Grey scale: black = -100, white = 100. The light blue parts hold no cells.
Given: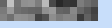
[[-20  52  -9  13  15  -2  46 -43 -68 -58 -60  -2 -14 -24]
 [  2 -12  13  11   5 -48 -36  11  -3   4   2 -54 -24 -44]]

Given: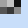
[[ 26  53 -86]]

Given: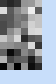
[[-57 -70 -59  17  20  51]
 [-35 -32  -4 -11  45  53]
 [-41   8  36 -17  68  72]
 [ 16  13   3  -1  71 -58]
 [ 42 -46 -27 -23 -79 -20]]

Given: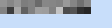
[[ 16   6  18  -2   2 -17   6   5   2  20   4 -12   6]]

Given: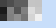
[[-48 -39 -26 -26  54  53]
 [-66   0  12  -8  66  88]]

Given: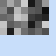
[[ -7  32  -1  60 -81 -38  19]
 [-20 -11  57  44 -52 -62 -72]
 [ 44 -77  42 -14 -33 -16 -38]]

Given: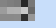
[[  3  -1  -4 -70  -7]
 [  8   8   9 -63  18]]

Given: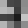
[[ 36 -44 -48   8]
 [-48 -51 -79  53]]

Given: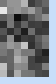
[[ -4  17  17  41 -52 -35 -20]
 [-26  -9 -90 -63 -31 -11  13]
 [-33 -64 -37 -77 -14 -56 -53]
 [ -2  21   9  54 -62 -36 -11]
 [-24 -20  37  19 -47 -63 -59]
 [ 45 -33  35  -7  -8 -41 -46]]
